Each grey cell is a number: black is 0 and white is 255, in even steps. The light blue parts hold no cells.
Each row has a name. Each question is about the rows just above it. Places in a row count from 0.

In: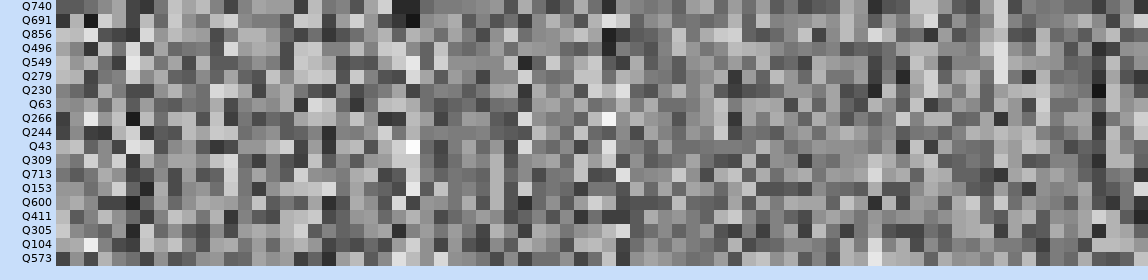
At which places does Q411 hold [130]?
2 7 13 29 34 51 59
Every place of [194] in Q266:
4 11 21 70
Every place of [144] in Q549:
14 28 29 45 56 66 71 77
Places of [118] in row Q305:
2 27 29 36 55 57

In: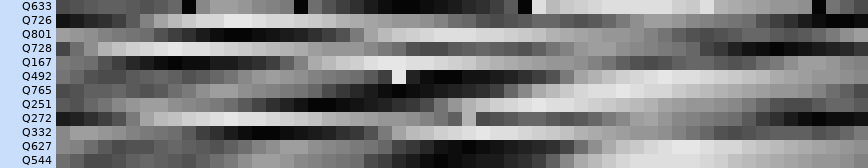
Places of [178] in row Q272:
19 29
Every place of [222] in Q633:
34 39 40 41 42 43 46

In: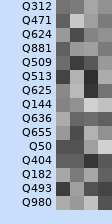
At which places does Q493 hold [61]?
0
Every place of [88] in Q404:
3
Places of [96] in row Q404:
0 1

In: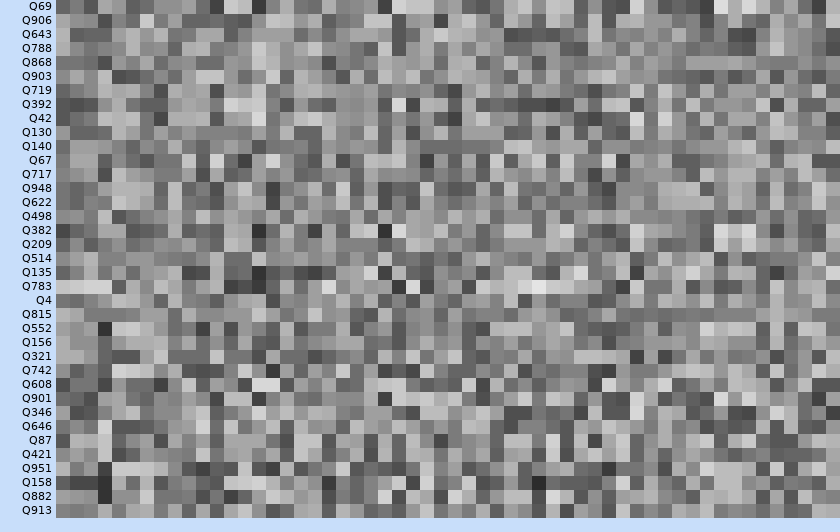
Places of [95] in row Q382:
6 9 11 46
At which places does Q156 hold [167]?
9 13 16 20 21 35 47
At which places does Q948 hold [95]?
21 25 29 38 46
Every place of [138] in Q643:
18 40 53
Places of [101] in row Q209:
0 11 30 37 43 54
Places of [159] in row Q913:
32 37 45

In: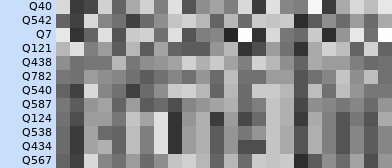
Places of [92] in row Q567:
18
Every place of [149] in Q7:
20
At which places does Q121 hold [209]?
19 22
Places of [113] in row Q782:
1 5 7 9 13 14 18 23
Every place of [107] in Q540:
6 13
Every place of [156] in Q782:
2 15 16

